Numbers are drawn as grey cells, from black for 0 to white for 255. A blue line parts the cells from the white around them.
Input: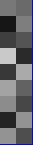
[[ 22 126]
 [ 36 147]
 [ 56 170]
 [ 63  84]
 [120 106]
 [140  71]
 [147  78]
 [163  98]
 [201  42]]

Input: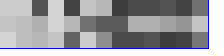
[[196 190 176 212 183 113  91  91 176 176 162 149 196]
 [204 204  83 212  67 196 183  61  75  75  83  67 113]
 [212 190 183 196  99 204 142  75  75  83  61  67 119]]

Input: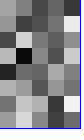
[[ 35 108 101 170 128]
 [ 72 209 121  94 143]
 [115 197 178  56 242]
 [150  64  80 115 235]
 [156 216 136  64 108]
 [164 128  72 101  56]
 [178 156  86 150 115]
 [185  10 136  80 203]]

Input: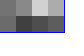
[[107  64  78  93]
 [115 137 209 172]]

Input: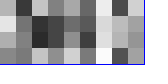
[[136 122 196 143 209 122 251  81 162]
 [175 129  43  69 143  63 223 181 149]
 [181  57 196 129 168 103 237  75 209]
 [229 116  51  69 109  89 217 188 162]]

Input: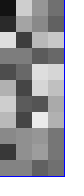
[[ 19 206 150 112]
 [ 42 164 137  97]
 [ 56 144 157 118]
 [ 77 104 222 214]
 [125 125  91 104]
 [131 131  97 112]
 [137 144 150 118]
 [177  69 214 192]
 [185  69 234 177]
 [206  91  84 170]
 [222  62 185 200]]

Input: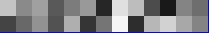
[[ 68 104 146  82 175  53 117 245  45 183 210 168 132]
 [196 138 160  89 124 153  38 224 189  76  25 132 110]]

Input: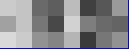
[[161 196 119  72 210 126 106 100]
 [203 196 106  94 188  64  87 154]
 [217 203 146 132 181  58 119 146]]

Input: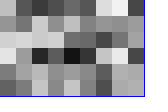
[[ 98 124 197 137 197 130  78 171 177]
 [124 163 185 143 156 137  92 177 171]
 [149 117 203 143 191 130 149 143 156]
 [191  86  59  78 105  86 221 242  71]
 [209 215 203 209 111 105  71 117 163]
 [228 156  39  92  19  53 197 234  71]]
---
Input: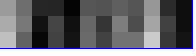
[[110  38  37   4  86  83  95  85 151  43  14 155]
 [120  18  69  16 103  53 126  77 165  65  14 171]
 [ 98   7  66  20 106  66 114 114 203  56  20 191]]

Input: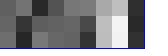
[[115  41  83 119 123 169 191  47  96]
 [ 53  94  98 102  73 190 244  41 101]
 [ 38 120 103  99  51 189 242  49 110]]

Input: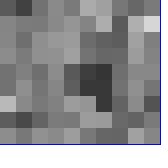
[[ 65 114 138 122 171 160 119 103 122  90]
 [123 122 137 149 132 173  90 175 214 133]
 [111 143 152 155 108  97  93 161 127 134]
 [123 144 145 160 115 103 104 156 131 140]
 [128 111 140  89  62  53 111 136 136 114]
 [143 117 134  94  56  56 114 144 117 114]
 [137 121 129 156 149  56  99 139  83 185]
 [ 73 100 123 121 156 154 105  99 122  93]
 [120 145 138 157 120 102 101 161 134 141]]

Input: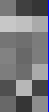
[[ 64  53 121]
 [192 170 199]
 [111 124 117]
 [104 125 130]
 [109 170 125]
 [183  67  79]
 [ 53 141 104]]

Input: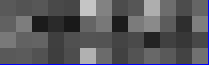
[[ 83  87  73  70 197 130  76  86 174 109  76 101  89]
 [125  27  42  25 101 120  28 123 138  92  46 127  97]
 [ 98 100  63  80  84  83  68  74  35  64  55  72 121]
 [ 91  82  62  77 177 107  65  83 104  89  67 113  89]]

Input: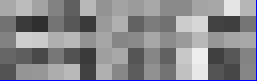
[[188 163 130  95 184 147 163 155 168 138 138 164 167 229 182 169]
 [ 58  47 116  87  58 154 176  98 124 113 204 215  66  63 117 114]
 [206 203 175 184 146 166 134 138 167 140 154 184 151 165 168 130]
 [ 94  73 119  82  58 159 168  85 134  97 200 238  64  87 131 102]
 [149 151 173 185  65 176 135  92 145 115 193 232  84  71 134  83]]
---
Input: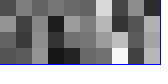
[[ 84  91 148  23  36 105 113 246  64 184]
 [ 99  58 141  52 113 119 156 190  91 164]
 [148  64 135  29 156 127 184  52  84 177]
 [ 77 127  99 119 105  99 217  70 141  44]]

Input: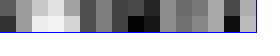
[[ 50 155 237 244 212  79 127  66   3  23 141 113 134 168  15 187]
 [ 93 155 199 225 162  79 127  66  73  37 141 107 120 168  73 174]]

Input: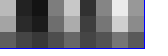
[[ 95  69  56  77 103  69  83 118  89]
 [164  42  27 110 172  62 118 207 139]
 [186  34  19 125 200  49 133 235 152]]

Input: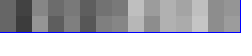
[[102  60 149  94 127  87 127 134 183 141 177 171 197 141 156]
 [102  66 134 108 121  94 114 121 191 156 177 164 191 141 149]]

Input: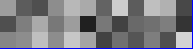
[[134 141 191 141 199 164  66 112  85 126  79 211]
 [ 79 126 170 120 157  32 120  66 105 112 126  52]
 [157  92  79 141 184 170  99 205  92 191 177  72]]

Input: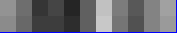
[[139 104  61  61  45  96 200 117  81 131 154]
 [147 110  53  69  37  96 193 124  88 131 161]]
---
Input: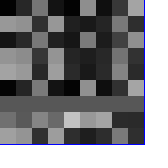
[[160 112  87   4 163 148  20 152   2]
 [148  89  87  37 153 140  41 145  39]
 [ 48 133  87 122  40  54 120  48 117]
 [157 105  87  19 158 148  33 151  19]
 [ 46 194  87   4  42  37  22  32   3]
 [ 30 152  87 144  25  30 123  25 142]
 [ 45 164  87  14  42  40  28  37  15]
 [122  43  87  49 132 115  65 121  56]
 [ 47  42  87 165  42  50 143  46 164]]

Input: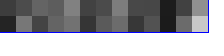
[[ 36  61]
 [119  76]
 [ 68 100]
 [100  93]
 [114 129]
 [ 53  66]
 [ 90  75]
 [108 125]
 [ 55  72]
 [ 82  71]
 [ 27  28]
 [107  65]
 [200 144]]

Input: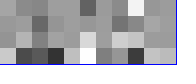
[[202 148 153 165]
 [ 75 180 157 139]
 [ 89 129 104 135]
 [ 51 162 149 158]
 [191 156 158 158]
 [254 216 151  98]
 [127 158 157 155]
 [150 206 116 139]
 [ 60 196 136 243]
 [195 156 166 151]
 [187 156 158 156]]

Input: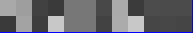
[[ 58 169]
 [163 158]
 [ 61  65]
 [200  58]
 [119 119]
 [119 119]
 [ 66  72]
 [171 170]
 [200  59]
 [ 70  76]
 [ 71  75]
 [ 69  75]]

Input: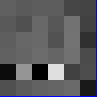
[[ 80  12  97  94  89  96]
 [ 91 149 101 103  80  90]
 [ 98   1 108 105 104  93]
 [101 223 101  82  87  93]
 [106  65 113 115 114  70]
 [ 25  77  75  48  65  68]]

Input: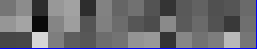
[[ 70 150 117]
 [ 71 164 140]
 [215  10  45]
 [126 133 152]
 [ 93 158 162]
 [ 87  84  45]
 [109 128 130]
 [115 108 101]
 [148  86 113]
 [153  76  83]
 [ 52 138  52]
 [135  90  89]
 [114 106  98]
 [125  82  80]
 [185  57  85]
 [118 111 106]]
